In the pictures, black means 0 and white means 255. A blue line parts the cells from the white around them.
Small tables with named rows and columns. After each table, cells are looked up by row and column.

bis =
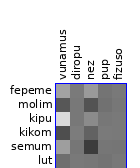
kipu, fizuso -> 121
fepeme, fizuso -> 121
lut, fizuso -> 120
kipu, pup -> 119
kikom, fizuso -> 121
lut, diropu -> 121
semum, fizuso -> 117
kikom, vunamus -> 78
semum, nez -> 60

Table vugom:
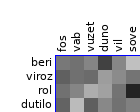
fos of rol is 113
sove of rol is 35
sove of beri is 192
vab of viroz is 112
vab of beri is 113
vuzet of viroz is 107
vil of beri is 135
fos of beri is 120
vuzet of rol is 173
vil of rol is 115
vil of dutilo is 113

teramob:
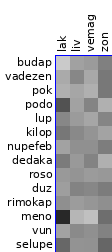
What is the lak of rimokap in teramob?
143
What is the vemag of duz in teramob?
135
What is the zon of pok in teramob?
120
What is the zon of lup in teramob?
133
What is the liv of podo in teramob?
162
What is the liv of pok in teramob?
166
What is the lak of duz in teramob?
158
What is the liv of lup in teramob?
155
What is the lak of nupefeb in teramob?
162
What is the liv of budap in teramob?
161
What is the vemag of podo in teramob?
132
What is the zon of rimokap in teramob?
143
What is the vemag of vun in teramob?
144
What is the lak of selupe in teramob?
103

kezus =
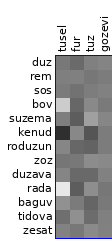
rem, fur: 128
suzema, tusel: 126
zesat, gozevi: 129
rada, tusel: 232
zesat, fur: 120
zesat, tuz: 138
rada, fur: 93
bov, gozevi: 122
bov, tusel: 204
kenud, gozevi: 124
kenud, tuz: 85
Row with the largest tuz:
suzema

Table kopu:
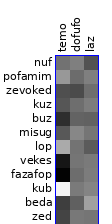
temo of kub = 244
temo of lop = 170
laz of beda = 160
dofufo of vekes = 117
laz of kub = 132
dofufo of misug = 135
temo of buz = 46
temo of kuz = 86
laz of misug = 117
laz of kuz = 124
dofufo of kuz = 110
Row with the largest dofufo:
misug

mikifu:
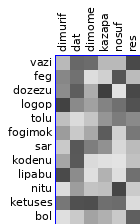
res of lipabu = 112
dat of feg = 113
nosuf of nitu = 69
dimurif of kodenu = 166
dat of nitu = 157
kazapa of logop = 131

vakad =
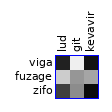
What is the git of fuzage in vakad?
150
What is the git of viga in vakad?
239
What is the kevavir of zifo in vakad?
11
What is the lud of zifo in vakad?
63
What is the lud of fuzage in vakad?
204
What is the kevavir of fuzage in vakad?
165
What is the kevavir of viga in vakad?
19
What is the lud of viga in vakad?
33
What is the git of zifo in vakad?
140
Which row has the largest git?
viga

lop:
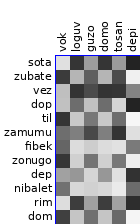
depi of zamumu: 223
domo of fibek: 220
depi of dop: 35
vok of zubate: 59
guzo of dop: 193
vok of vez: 191
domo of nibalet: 215
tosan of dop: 213
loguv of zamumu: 127
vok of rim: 221
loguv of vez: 51
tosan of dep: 225
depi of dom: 245
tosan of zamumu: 51
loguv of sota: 53
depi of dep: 50
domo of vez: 51
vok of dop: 193
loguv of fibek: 220

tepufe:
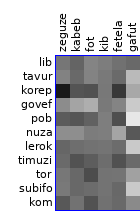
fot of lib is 132
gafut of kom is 138
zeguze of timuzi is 106
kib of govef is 121
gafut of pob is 231
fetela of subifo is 104
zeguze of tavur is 130
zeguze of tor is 119

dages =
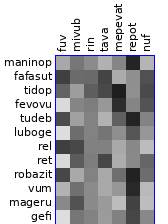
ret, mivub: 92
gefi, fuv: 221
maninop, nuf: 180
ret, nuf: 102
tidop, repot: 144
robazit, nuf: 109
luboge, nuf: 151
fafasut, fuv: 64

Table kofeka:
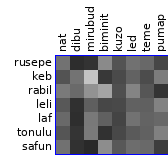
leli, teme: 96
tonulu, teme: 97
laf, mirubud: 121
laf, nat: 105
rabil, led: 132
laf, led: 114
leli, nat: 88
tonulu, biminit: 49
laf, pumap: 104
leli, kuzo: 73
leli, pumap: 130
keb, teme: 76
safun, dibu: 49
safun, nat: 113
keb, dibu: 115
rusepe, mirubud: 51

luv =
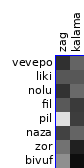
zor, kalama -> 32
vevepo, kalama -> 100
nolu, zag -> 50
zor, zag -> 114
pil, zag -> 224
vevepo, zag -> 48
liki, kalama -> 87
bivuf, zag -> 143
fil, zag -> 89
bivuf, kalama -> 14
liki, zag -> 87
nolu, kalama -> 105
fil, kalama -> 58
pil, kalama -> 61
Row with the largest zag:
pil

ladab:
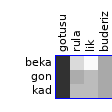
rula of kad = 188
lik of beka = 250
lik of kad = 188
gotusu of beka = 49
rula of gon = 172
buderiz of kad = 169
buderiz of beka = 169
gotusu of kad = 49
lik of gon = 188
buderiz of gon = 169
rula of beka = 218
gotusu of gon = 49

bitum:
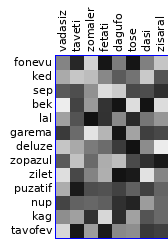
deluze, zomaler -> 123
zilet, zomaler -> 131
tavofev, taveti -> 24
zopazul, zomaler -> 106
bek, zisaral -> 220
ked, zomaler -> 189
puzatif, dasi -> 64
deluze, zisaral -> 236
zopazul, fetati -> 173
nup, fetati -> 95
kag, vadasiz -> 142
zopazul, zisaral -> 25
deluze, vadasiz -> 197
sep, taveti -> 78

